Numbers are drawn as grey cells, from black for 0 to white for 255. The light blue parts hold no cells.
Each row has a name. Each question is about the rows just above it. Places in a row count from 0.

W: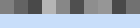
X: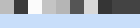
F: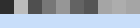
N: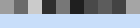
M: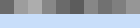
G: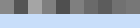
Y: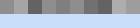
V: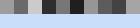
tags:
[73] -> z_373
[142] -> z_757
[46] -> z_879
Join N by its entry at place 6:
z_373
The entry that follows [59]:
[251]
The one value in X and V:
[67]

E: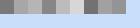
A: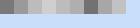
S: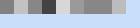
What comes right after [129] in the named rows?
[194]
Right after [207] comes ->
[188]
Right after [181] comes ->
[135]
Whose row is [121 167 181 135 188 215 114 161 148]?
E
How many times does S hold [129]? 1
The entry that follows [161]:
[148]

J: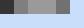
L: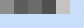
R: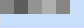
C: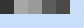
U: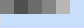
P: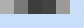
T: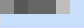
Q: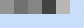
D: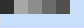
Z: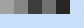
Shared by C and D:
[168]
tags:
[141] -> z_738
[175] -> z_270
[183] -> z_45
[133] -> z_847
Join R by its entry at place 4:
z_847
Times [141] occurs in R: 0
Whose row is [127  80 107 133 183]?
U
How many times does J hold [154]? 2
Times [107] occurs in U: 1
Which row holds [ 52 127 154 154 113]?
J

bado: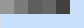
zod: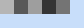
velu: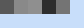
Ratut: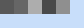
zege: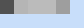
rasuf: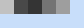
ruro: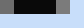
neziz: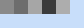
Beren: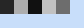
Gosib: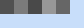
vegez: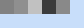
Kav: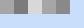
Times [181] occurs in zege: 1
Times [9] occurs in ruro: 3
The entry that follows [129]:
[143]

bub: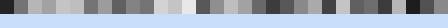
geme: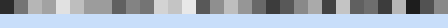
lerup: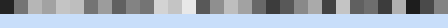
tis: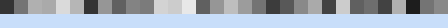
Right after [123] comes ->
[211]
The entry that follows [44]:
[116]

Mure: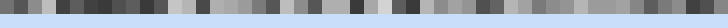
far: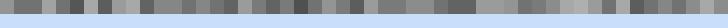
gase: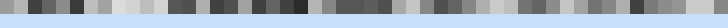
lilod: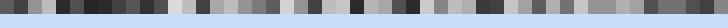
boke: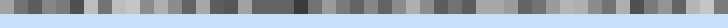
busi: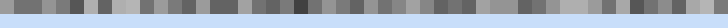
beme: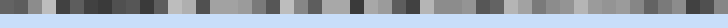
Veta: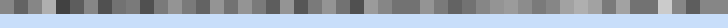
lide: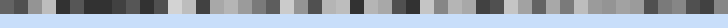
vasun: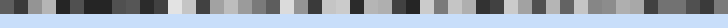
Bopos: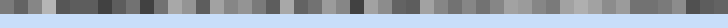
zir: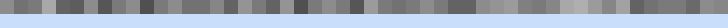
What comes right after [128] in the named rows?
[122]
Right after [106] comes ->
[140]
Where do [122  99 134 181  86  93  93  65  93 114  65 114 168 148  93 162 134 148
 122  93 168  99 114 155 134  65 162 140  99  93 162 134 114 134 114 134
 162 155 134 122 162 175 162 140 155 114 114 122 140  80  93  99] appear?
Bopos
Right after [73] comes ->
[175]

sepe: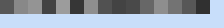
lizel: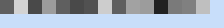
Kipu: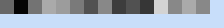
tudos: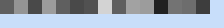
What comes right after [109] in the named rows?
[61]
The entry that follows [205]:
[95]

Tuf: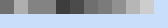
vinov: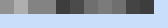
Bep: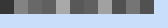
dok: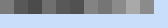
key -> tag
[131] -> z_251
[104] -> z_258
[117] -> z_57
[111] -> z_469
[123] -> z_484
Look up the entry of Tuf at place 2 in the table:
z_251
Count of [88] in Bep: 1
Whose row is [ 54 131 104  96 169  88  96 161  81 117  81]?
Bep
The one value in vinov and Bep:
[131]
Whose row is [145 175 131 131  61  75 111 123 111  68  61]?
vinov
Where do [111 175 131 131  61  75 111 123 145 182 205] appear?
Tuf

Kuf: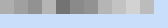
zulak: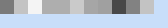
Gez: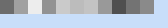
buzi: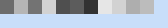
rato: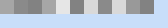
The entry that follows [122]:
[195]
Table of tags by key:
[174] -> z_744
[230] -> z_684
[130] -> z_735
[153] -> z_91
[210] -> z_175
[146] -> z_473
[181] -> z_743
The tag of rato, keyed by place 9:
z_91
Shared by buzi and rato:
[230]
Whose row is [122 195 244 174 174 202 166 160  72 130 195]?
zulak
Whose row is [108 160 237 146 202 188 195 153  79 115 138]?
Gez
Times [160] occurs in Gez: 1

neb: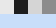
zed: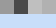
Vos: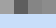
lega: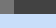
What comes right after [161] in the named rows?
[94]
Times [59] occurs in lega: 0
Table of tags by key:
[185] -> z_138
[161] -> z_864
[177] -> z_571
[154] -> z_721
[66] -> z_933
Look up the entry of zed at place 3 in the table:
z_571
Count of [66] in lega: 3

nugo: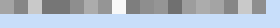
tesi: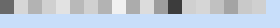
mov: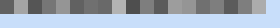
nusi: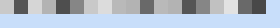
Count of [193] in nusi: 1
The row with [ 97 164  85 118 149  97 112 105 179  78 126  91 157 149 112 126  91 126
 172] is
mov

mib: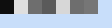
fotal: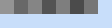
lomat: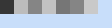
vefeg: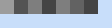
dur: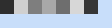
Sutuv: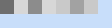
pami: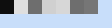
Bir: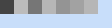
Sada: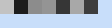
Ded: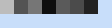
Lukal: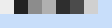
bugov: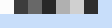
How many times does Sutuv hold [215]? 2
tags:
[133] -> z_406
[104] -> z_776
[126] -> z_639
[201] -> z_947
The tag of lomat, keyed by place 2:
z_406
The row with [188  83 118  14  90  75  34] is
Ded
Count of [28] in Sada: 1

